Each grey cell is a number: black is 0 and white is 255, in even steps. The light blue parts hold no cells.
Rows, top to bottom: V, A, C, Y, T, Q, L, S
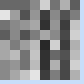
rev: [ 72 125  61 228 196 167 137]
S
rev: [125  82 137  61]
A

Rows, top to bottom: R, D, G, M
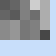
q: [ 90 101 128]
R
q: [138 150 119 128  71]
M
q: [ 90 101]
R

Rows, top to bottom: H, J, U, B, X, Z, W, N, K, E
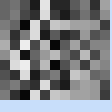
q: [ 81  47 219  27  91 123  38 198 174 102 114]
N
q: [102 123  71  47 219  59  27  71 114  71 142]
J
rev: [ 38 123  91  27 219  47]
N
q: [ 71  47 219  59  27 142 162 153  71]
K
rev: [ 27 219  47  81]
N
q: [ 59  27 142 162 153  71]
K
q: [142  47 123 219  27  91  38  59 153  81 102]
B

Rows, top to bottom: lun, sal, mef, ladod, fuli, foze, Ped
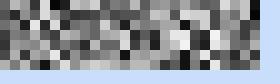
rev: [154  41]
foze
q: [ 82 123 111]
lun
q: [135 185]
fuli
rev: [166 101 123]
ladod
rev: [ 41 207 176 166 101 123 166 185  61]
ladod
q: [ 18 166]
foze
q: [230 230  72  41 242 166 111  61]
ladod

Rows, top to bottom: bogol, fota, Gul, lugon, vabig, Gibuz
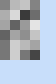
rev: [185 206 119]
vabig
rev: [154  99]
Gul
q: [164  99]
Gul
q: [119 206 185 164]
vabig
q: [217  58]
fota

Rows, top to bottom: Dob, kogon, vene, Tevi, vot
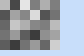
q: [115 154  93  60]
Tevi
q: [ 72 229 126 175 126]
Dob

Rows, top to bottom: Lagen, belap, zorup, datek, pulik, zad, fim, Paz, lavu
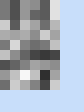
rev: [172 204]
lavu
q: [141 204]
datek
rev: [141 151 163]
fim

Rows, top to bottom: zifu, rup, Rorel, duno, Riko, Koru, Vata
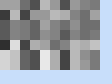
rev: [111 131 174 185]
rup
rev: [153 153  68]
rup
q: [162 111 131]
Riko
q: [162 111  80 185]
zifu
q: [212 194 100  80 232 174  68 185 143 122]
Koru
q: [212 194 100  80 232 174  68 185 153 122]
Vata

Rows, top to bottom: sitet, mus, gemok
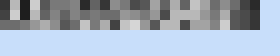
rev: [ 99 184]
mus
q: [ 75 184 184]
mus
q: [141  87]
gemok
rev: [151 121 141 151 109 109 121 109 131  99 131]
mus
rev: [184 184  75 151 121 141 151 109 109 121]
mus
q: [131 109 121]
mus

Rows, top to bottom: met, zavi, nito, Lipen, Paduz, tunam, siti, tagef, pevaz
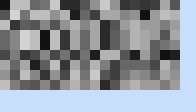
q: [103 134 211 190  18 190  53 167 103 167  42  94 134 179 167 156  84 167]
Lipen
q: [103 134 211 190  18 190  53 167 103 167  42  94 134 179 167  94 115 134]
Paduz
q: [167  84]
met
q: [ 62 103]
siti
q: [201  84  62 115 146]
tagef
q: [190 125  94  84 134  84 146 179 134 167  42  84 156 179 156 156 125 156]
pevaz

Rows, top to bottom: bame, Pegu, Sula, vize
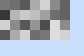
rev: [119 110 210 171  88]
vize
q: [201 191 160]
Pegu
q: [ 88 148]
Sula
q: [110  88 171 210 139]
bame
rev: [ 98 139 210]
bame

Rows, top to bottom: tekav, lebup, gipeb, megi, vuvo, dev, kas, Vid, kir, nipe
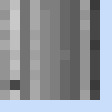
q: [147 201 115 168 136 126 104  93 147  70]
lebup
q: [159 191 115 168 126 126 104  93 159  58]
tekav

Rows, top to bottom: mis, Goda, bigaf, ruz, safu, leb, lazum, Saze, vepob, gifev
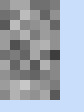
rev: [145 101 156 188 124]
Goda
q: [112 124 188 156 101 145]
Goda
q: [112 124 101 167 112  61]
leb
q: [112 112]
mis
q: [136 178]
gifev
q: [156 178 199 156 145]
vepob
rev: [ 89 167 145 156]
gifev

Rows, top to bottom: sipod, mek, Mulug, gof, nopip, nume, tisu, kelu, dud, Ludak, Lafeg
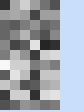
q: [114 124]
Lafeg
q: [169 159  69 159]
mek
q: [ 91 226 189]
kelu
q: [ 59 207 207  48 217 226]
Ludak
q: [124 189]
nume
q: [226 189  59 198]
kelu

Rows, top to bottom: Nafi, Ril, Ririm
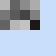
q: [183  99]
Nafi
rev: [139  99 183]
Nafi
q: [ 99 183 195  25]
Ririm
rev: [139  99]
Nafi

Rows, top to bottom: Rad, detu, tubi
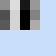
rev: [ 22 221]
Rad
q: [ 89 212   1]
tubi
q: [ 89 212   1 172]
tubi
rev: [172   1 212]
tubi
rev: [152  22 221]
Rad

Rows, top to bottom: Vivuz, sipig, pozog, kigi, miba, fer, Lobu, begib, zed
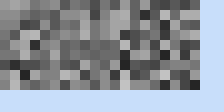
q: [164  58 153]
fer
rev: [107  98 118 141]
sipig
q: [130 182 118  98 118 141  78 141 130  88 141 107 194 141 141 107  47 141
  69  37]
zed
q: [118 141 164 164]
pozog

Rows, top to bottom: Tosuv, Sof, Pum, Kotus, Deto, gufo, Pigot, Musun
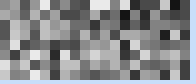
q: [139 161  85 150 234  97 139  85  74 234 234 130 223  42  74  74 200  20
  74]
Tosuv
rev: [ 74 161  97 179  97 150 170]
Kotus

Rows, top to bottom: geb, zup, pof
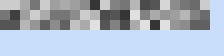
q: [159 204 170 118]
zup
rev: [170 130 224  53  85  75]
zup

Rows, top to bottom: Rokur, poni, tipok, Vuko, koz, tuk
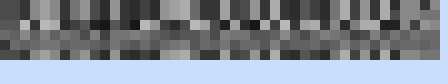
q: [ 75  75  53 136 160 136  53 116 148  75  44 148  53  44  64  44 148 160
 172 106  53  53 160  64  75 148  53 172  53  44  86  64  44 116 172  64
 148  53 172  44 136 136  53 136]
Rokur
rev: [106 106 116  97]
Vuko
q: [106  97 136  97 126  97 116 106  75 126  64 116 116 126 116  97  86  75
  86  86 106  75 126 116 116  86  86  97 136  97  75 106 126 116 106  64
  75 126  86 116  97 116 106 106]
Vuko
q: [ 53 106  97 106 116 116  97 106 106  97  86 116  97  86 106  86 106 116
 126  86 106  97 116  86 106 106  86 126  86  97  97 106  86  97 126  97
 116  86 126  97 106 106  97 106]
koz
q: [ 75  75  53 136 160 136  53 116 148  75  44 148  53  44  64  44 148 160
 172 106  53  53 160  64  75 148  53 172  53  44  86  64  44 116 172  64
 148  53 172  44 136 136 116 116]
tuk
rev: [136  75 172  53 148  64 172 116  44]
poni

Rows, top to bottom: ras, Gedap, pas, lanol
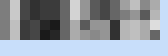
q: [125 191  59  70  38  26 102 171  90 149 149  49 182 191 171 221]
pas
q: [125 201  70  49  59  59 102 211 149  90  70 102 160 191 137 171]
ras
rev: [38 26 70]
lanol
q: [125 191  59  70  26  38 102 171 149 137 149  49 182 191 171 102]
lanol
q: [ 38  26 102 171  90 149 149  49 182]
pas

